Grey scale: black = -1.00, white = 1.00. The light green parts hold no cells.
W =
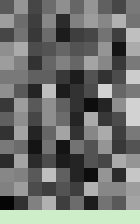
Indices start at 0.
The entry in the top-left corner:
-0.30
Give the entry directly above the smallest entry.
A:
0.01
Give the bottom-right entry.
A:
0.29
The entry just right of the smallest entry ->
-0.61
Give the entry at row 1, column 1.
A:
-0.15
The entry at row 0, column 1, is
0.17
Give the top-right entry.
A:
-0.05
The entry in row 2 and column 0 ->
-0.45
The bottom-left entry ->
-0.96
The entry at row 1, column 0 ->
0.23
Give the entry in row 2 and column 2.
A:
-0.56
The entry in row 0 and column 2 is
-0.45
